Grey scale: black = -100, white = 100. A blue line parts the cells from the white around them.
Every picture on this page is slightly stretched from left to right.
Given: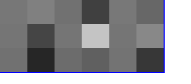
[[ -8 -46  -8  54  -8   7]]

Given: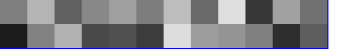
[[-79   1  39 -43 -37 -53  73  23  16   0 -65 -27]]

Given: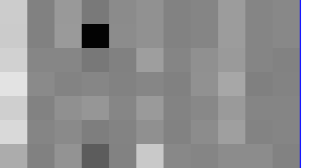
[[ 59   1  21 -98  10  14   2   4  22   4   7]
 [ 78   8   3   5   2   5   1  14  31   0   3]
 [ 70   4   8  -1   3  13   2  10  25   3   4]]

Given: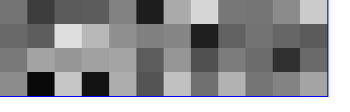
[[-18 -27  74  44  12   0   4 -76 -23 -10 -20 -29]
 [ 10 -93  55 -85  36 -34  51 -12  40  -8   3  29]]

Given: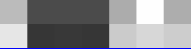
[[ 80 -58 -56 -58  59  69  61]]

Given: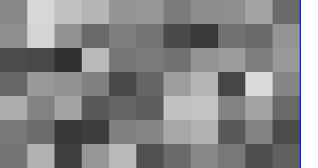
[[ 12  66  14 -18  -1 -10 -42 -55 -11 -18  17]
 [-20  20  14   0 -43 -21  24  42 -45  72   5]
 [ -6 -16 -56 -52   0   5  31  39 -30   2 -41]]

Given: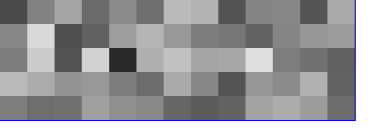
[[  6  70 -38 -24  23  41  20  -3  -7 -22   4  18  22]
 [ 45  34  16  19  -3 -15  33   6 -34  18   9  39 -22]]

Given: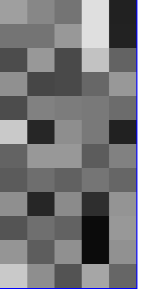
[[ -9  -9  19  75 -73]
 [ 13 -45 -43 -19  19]
 [ 58 -70  11  -5 -74]
 [-29 -14 -24  -8 -20]
 [-34 -13 -23 -91  19]
 [ 58  11 -35  30 -20]]
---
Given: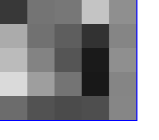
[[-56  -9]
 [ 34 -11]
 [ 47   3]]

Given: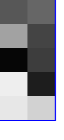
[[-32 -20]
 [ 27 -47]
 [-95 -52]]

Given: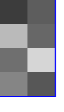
[[-53 -27]
 [ 46 -19]
 [-13  68]]

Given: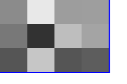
[[  9  82]
 [ -6 -61]
 [-33  55]]

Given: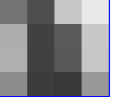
[[-10 -39]
 [ 36 -49]
 [ 38 -49]]

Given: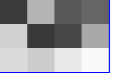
[[-54  41]
 [ 63 -56]
 [ 72  60]]

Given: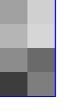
[[ 26  63]
 [ 42  68]
 [ 10 -17]]

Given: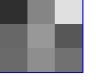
[[-63   4]
 [-19  19]
 [-17  11]]
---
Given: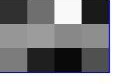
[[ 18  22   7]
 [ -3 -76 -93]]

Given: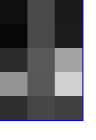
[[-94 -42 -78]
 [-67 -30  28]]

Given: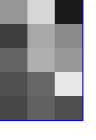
[[-51  32   8]
 [-22  37  19]]

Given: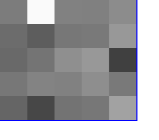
[[-15 -27  -7]
 [-18  -9  12]]

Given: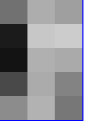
[[-79  56  60]
 [-85  38  33]]

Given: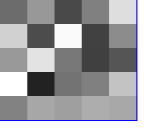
[[ 64 -40  96]
 [ 20  78  -6]]

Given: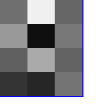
[[ 20 -88  -6]
 [-25  33 -22]]
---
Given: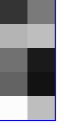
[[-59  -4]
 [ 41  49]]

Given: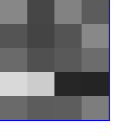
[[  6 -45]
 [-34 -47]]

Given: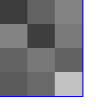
[[-53 -22]
 [  3 -51]]

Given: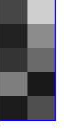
[[-45  62]
 [-74  10]]

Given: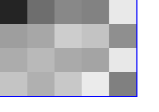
[[-72 -14]
 [ 24  31]]

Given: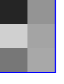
[[-71  16]
 [ 63  29]]

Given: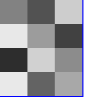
[[  2 -36]
 [ 82  22]]

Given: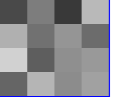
[[-43  -2]
 [ 38 -11]]

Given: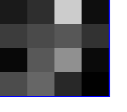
[[-80 -64]
 [-53 -42]]
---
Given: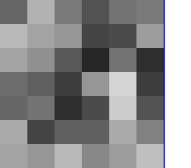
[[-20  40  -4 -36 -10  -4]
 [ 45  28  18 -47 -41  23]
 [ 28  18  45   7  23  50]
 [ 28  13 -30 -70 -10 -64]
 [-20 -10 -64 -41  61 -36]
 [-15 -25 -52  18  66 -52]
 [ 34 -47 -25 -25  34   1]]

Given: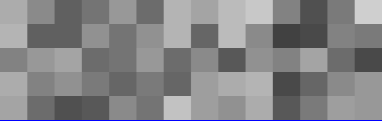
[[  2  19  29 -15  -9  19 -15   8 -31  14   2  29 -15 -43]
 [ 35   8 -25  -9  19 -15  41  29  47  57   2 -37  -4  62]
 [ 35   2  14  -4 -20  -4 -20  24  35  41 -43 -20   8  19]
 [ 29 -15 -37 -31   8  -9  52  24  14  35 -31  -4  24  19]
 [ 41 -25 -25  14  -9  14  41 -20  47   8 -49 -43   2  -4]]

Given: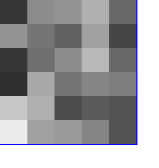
[[ 55  38 -40 -29 -35]
 [-63  32  -8   4  -2]
 [ 84  26  21   4 -35]
 [-57  10  16  38 -18]
 [ 16  -8 -23  26 -46]
 [-57 -13  10  44 -18]]

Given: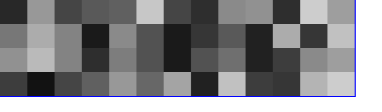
[[ 14  46   3 -64  -2 -36 -80 -36 -13 -74 -52   8  24]
 [ -7  35   3 -80   8 -36 -80 -58 -30 -74  35 -58  51]
 [-69  19 -46 -30 -25  56 -46 -64   8  14 -64  61  24]
 [-52 -86 -46 -25  19 -19  29 -74  51 -52 -58  41  61]]

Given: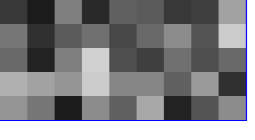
[[ 38  27  16  59   5   5 -24  21 -62]
 [ 16  -7 -79  10 -24  32 -73 -34  10]
 [ -7 -62 -29 -12 -44 -18  10 -34  59]
 [-18 -73  -1  64 -39 -50 -12 -39 -18]
 [-56 -79  -1 -68 -24 -29 -56 -50  27]]

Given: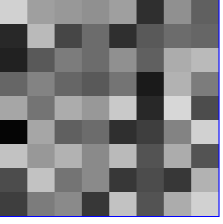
[[-40  52  -9   8 -57 -40 -57  40]
 [-69  46 -45 -15 -63 -30 -15 -20]
 [-96  30 -25 -15 -63 -51   3  64]
 [ 64  25  19  13  25 -63  13 -25]
 [ 52  19  40   8  46 -35  35 -35]
 [-20   3 -20 -30  -9 -80  40  -3]
 [-51  -3   8 -57  52 -35  35  64]
 [ 30  -9  35  19  58 -69  69 -40]
 [-74 -30  -3 -15  13 -25  35  46]]
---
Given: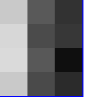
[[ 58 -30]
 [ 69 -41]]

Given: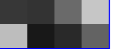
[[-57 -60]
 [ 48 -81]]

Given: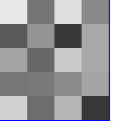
[[ 82  -8]
 [-30  15]]

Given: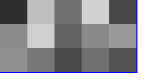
[[-65  49]
 [  9  62]]

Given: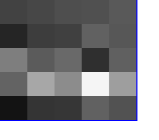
[[-48 -44]
 [-71 -52]]

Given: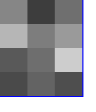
[[  5 -52]
 [ 43  -2]]

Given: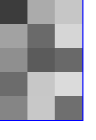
[[-53  34]
 [ 27 -17]]
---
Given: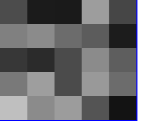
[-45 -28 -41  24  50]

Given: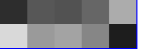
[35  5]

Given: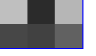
[ 43 -49]

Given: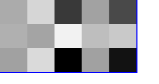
[ -43   49 -100]

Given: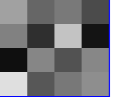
[-41  53   5  75]

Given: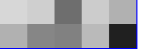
[39 46]

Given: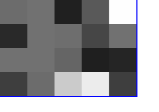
[ 99 -45 -21 -15]
